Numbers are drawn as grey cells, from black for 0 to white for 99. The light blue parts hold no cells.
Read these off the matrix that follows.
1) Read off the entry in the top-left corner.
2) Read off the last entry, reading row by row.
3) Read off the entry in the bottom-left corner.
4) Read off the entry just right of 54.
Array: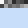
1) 96
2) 69
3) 27
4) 17

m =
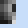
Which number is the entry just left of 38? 26
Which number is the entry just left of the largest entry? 21
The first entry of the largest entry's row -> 9
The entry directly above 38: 49
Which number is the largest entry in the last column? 84
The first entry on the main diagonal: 21
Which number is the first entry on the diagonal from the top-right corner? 55
